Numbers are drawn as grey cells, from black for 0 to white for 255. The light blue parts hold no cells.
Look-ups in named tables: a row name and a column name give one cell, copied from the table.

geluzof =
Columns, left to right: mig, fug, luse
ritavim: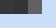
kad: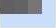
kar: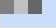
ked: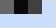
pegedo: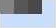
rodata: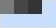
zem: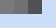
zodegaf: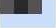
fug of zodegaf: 42
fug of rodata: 70
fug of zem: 113
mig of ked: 102
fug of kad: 99
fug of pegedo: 87
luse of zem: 81
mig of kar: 128
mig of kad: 96
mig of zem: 121
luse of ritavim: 97
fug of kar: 193
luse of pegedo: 73
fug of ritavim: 52
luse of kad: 118
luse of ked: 64
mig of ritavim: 55
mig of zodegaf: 86
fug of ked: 9
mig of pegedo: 131

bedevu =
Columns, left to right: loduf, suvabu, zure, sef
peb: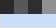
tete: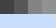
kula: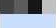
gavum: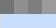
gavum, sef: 155
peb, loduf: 42
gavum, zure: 127
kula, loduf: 67
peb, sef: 145
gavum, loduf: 116
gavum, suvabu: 143
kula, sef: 192
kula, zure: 22
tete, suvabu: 87
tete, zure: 132
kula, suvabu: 92
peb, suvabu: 88
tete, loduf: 65
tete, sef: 145

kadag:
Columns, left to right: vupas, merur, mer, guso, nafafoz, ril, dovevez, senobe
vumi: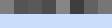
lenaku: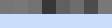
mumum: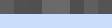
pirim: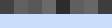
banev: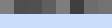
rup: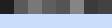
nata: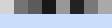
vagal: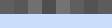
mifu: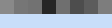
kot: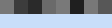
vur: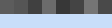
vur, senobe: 73
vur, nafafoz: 55
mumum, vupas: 94
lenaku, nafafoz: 96
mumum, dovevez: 95
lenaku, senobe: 120
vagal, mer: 112
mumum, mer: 80
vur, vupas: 92
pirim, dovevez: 103
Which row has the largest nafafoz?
nata

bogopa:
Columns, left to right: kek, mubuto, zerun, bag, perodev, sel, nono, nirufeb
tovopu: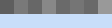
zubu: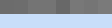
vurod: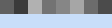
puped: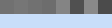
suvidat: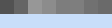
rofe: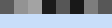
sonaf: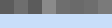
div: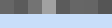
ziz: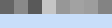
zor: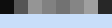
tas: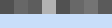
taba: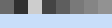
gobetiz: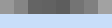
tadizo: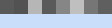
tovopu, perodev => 106
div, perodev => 91
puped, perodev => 132
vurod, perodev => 134
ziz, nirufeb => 131
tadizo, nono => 118
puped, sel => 80
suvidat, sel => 126
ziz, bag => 197
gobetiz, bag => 98
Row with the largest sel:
tadizo

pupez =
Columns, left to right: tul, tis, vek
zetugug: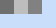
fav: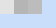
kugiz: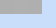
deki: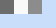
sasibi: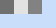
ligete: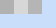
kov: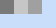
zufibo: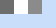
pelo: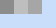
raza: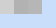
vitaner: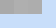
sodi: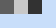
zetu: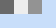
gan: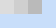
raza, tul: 208
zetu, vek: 147
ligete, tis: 215
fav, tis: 181
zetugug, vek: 129
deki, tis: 249
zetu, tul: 105
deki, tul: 108
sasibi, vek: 130
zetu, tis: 237
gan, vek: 186
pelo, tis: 190
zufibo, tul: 109
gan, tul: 220
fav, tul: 227

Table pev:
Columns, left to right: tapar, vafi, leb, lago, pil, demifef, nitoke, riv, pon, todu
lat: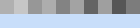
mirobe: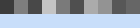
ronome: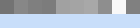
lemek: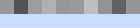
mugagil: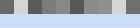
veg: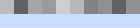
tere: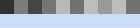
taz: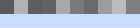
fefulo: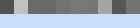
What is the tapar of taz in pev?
90
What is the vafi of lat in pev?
198
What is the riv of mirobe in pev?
147
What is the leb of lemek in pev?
157
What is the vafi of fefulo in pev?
193
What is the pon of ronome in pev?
248
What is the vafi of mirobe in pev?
126
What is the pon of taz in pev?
187
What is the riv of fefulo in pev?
165
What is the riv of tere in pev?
154
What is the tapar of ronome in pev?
115
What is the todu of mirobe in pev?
102
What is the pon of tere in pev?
189
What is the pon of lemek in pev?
97
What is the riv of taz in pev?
156

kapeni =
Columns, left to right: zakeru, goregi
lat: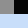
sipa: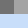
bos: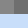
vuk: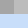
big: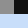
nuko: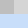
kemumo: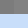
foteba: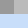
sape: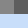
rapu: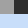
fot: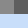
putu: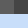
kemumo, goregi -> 130
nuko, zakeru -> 190
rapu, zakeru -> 161
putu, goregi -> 69
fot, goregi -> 94
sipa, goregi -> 164
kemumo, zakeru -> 124
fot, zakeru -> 137
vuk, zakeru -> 165
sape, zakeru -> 134
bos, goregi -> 111
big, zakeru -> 143
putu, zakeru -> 93

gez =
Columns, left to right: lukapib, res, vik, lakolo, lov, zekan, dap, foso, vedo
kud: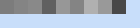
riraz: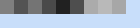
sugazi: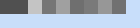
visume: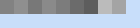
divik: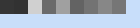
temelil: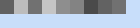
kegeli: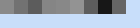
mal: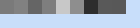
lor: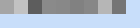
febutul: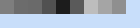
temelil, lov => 142
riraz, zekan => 78
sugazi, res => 80
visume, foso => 187
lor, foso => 182
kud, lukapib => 124
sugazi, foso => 151
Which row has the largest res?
lor

